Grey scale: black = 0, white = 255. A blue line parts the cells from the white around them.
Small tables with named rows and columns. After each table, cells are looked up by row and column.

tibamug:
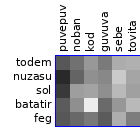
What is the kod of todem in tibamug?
152
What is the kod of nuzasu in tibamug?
144
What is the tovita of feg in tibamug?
125
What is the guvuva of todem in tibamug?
122
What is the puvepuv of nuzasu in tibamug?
41
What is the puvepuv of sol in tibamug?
57
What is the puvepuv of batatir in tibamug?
91
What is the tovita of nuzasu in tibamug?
165
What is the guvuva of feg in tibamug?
91
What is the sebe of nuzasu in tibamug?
202
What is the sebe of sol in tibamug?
185
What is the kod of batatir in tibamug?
237
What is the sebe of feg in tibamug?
174
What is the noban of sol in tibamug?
158
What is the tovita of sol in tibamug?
160
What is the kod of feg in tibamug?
120
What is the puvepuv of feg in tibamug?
87
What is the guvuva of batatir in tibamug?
106
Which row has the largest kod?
batatir

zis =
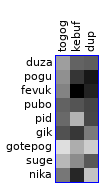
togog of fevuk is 131
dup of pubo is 69
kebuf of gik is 55
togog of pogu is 144
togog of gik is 81
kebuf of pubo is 84
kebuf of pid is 179
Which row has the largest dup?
gotepog

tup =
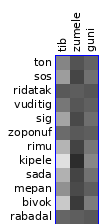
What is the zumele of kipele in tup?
44
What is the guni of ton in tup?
99
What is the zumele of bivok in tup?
58
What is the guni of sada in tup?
113
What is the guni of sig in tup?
110
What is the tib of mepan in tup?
145

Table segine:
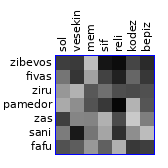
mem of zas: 131
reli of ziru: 78
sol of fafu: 81
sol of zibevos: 62
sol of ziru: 151
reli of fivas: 33
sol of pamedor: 170
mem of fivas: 162
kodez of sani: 142
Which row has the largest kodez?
zas

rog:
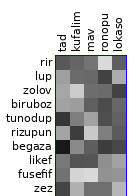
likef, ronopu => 143
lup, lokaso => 172
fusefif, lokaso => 149
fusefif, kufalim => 212
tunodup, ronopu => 79
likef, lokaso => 163
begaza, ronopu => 61
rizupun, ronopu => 127
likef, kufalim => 84
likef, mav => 85
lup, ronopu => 66
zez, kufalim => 176
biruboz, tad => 162
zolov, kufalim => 203
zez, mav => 110
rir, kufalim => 101
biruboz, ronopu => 75
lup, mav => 104
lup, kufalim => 107
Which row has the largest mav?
fusefif

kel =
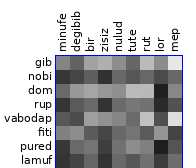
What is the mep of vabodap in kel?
222
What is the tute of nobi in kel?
86
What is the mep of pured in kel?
84
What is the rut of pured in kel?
128
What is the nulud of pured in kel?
113
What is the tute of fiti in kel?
116
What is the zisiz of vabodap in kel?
145

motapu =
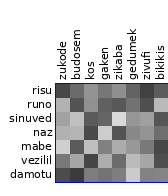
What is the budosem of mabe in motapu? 90
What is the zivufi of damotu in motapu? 130
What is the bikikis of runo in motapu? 186
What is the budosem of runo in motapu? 83
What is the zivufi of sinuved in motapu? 159
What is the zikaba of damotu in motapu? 126
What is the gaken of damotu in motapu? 115
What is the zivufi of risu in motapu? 65
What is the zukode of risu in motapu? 72
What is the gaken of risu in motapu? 119
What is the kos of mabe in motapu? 191
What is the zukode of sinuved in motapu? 162
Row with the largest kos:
mabe

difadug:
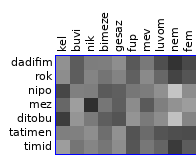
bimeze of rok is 116
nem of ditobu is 193
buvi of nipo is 128
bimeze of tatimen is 110
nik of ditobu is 122
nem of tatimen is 78
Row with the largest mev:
rok

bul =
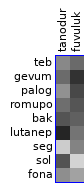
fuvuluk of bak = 96
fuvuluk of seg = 131
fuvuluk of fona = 162
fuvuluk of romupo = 85
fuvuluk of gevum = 50
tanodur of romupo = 110
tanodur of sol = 83
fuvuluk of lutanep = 116
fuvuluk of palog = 72
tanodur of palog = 145
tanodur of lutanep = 37
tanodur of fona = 142
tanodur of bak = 84
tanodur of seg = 204
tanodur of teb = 136

